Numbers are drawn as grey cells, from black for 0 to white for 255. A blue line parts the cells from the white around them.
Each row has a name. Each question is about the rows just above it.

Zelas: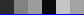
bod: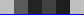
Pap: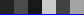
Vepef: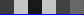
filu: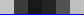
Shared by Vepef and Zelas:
[197]
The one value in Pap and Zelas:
[163]
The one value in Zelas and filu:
[197]
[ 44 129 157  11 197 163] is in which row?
Zelas
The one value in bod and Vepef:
[67]
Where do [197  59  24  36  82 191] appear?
filu

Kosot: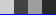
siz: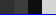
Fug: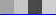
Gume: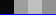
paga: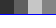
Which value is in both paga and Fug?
[198]
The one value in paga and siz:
[49]
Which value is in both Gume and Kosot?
[158]
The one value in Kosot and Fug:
[206]
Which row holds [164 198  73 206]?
Fug
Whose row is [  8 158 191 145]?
Gume

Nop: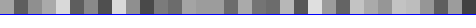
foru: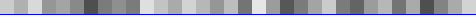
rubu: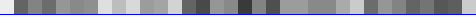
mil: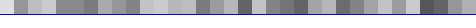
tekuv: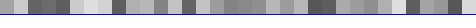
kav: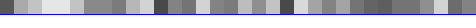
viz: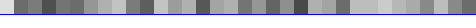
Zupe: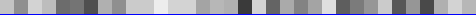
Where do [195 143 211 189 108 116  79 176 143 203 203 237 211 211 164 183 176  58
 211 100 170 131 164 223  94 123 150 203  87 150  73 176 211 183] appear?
Zupe
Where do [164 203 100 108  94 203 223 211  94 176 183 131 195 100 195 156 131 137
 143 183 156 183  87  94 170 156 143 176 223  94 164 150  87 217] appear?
tekuv
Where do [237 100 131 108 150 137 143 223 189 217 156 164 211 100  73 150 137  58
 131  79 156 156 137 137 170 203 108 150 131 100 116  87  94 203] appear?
rubu
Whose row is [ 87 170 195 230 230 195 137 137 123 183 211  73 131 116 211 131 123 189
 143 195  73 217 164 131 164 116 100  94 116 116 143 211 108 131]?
kav

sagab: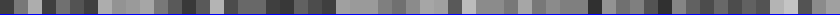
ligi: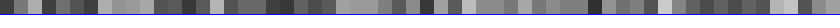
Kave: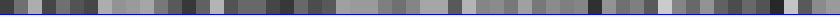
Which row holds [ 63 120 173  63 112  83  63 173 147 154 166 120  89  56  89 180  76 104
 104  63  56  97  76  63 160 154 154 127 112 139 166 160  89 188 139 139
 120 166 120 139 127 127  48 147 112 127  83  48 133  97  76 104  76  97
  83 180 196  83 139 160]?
sagab
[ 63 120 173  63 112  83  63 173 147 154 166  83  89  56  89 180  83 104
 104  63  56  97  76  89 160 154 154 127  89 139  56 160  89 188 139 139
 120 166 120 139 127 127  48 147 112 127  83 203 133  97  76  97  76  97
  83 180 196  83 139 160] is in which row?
ligi
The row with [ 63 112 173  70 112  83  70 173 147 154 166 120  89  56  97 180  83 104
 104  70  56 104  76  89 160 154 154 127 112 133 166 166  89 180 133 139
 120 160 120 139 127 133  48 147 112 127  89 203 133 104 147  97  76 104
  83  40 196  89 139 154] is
Kave

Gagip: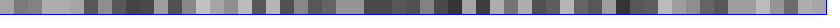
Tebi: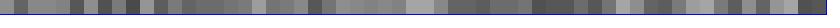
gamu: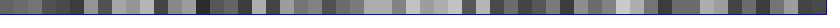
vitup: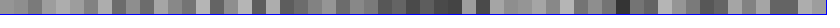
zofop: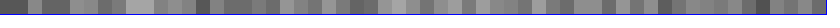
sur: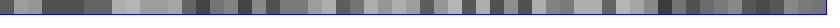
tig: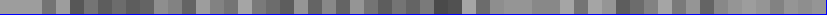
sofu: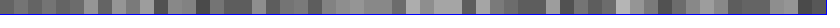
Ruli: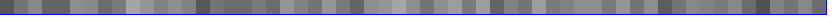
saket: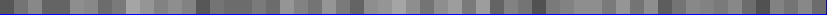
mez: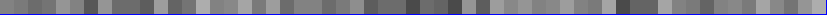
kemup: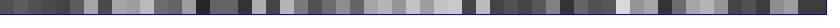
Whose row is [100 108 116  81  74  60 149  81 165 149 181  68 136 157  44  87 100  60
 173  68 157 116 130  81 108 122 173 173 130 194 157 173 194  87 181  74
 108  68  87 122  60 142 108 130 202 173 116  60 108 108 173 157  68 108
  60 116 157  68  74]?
gamu
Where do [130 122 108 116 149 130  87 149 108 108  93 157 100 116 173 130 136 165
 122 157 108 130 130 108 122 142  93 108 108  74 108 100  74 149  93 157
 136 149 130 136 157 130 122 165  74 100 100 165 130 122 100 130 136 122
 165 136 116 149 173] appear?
mez
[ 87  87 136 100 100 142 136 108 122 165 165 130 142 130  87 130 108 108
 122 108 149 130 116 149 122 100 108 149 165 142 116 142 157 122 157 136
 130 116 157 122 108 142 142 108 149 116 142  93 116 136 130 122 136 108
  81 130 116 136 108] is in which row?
zofop

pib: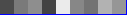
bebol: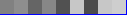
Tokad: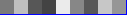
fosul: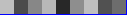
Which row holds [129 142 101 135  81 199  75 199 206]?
bebol
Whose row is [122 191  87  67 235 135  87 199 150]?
Tokad
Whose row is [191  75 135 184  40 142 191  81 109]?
fosul

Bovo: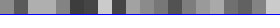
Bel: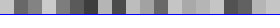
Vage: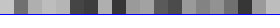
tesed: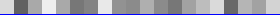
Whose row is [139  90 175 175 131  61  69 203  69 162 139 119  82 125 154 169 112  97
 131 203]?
Bovo

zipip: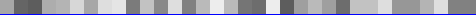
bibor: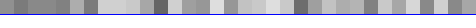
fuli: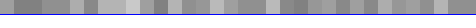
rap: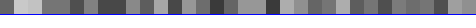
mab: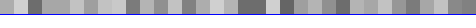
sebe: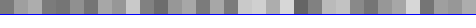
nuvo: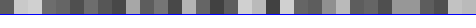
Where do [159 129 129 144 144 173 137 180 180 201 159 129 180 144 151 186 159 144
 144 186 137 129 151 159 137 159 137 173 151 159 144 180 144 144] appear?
fuli
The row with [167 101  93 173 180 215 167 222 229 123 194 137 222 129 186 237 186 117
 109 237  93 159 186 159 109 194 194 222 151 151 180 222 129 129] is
zipip
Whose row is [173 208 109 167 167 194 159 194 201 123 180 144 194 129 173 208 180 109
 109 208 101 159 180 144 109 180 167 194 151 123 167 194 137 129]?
mab
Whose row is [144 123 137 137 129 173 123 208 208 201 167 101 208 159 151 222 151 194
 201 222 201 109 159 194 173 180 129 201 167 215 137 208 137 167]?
bibor

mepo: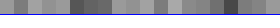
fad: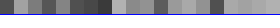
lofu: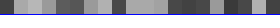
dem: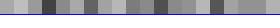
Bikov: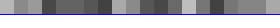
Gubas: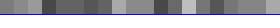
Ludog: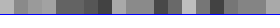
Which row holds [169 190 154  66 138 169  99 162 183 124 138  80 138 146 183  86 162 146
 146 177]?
dem
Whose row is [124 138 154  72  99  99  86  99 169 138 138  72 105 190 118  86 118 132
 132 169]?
Gubas
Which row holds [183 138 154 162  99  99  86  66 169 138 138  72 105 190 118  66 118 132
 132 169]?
Ludog
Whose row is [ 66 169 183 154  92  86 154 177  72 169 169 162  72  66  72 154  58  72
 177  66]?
lofu
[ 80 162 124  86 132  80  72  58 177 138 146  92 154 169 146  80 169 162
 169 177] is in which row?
fad

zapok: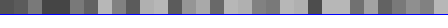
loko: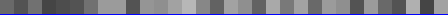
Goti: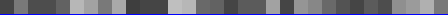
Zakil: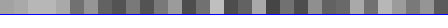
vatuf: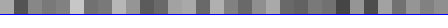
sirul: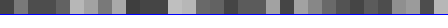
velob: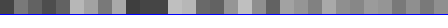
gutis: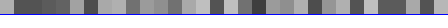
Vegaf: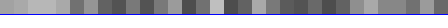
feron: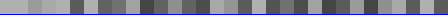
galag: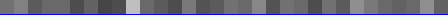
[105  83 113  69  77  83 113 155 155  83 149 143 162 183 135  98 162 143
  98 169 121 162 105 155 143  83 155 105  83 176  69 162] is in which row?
loko
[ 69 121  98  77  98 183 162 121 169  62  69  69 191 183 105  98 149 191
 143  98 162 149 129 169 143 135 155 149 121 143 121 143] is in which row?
velob
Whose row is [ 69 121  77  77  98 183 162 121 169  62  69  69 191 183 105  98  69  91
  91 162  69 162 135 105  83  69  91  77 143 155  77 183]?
sirul
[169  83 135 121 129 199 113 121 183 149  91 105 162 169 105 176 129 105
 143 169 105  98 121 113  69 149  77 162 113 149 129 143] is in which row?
vatuf

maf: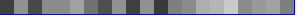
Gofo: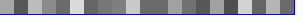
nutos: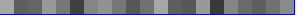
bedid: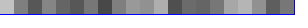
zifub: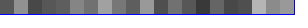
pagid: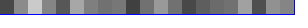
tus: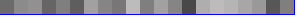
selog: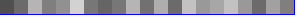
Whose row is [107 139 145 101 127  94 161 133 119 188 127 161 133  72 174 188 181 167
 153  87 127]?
tus
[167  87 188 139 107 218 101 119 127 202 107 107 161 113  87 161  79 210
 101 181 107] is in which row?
Gofo
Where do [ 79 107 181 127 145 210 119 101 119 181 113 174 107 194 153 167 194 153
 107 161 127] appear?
selog
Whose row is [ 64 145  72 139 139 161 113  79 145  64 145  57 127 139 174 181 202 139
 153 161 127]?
maf

